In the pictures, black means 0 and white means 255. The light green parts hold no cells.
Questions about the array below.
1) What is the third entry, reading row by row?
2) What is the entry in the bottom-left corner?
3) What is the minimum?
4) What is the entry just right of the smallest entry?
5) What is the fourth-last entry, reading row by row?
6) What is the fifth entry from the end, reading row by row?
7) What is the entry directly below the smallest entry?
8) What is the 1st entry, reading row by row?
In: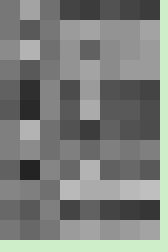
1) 112
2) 119
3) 35
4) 133
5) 163
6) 155
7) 127
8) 119

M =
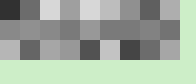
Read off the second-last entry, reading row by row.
108
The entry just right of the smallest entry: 108
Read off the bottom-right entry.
166
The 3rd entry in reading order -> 215
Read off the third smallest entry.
82
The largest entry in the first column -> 182
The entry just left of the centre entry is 122
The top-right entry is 174

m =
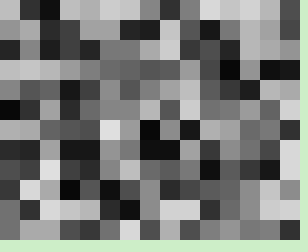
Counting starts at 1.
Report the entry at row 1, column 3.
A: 15
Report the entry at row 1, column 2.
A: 49
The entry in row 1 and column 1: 190
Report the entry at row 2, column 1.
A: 148
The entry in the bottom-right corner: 49
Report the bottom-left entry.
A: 113
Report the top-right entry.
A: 78
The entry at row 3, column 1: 37
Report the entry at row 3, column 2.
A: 133
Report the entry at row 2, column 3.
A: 43

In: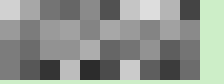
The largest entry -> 221
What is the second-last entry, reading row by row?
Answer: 60
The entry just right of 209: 167
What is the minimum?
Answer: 44
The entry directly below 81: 167
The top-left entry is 209
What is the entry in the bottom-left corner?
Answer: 124
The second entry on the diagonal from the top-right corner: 161
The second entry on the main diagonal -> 124
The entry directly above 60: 94
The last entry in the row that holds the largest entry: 68
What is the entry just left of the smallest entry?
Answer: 189

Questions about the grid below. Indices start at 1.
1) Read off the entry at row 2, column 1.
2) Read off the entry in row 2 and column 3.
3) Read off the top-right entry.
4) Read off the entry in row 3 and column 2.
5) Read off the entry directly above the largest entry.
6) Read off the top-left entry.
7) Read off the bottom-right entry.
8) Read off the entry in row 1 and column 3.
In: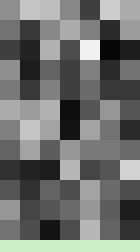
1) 114
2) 135
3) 171
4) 35
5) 128
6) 143
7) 49
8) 190

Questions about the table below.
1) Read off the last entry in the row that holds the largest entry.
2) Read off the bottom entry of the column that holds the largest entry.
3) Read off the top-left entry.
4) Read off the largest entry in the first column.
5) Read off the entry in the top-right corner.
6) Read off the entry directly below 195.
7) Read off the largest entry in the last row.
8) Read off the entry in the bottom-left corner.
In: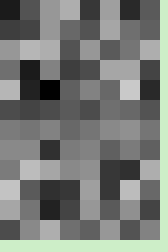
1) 41
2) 83
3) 27
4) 195
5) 90
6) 166
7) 174
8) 76

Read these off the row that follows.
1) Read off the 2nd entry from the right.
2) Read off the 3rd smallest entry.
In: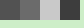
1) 201
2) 107

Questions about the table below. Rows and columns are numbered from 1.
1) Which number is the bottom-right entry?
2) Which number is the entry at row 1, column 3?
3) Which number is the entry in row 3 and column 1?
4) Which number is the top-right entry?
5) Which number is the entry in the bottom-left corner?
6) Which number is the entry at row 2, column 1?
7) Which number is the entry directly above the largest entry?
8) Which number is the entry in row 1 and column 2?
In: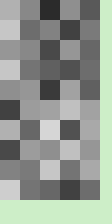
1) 109
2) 43
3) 150
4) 89
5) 206
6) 198
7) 162
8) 136

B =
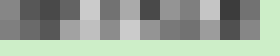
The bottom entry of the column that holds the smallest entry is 80
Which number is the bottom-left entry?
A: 127
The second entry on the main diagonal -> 106
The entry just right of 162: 191
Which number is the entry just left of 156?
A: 114
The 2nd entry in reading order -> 87
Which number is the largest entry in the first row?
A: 203
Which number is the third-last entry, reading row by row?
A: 156

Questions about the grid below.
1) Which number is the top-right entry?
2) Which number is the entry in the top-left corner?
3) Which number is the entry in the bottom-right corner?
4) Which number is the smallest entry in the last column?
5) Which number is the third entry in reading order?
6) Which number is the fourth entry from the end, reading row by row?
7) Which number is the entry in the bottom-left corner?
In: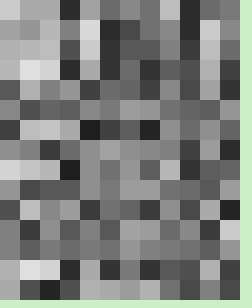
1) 121
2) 203
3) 73
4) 36
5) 170
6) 113
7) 170

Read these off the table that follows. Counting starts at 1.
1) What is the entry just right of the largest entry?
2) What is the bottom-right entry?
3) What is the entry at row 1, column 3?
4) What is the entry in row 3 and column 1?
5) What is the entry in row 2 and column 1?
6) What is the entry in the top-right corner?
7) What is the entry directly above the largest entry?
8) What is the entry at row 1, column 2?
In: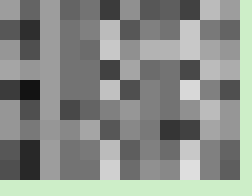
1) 128
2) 94
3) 157
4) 150
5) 87
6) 157
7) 200
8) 100

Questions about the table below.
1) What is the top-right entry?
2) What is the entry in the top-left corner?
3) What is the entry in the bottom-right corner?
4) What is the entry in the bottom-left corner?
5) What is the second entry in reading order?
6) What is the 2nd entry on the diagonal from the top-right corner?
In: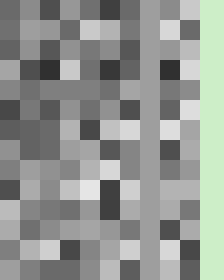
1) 201
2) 106
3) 93
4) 158
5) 139
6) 215

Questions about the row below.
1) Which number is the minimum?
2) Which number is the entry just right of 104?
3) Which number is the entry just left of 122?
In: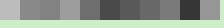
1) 54
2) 122
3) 104

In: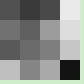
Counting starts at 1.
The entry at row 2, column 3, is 155
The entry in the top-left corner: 81
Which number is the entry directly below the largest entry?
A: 221
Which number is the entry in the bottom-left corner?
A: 190
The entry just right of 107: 126
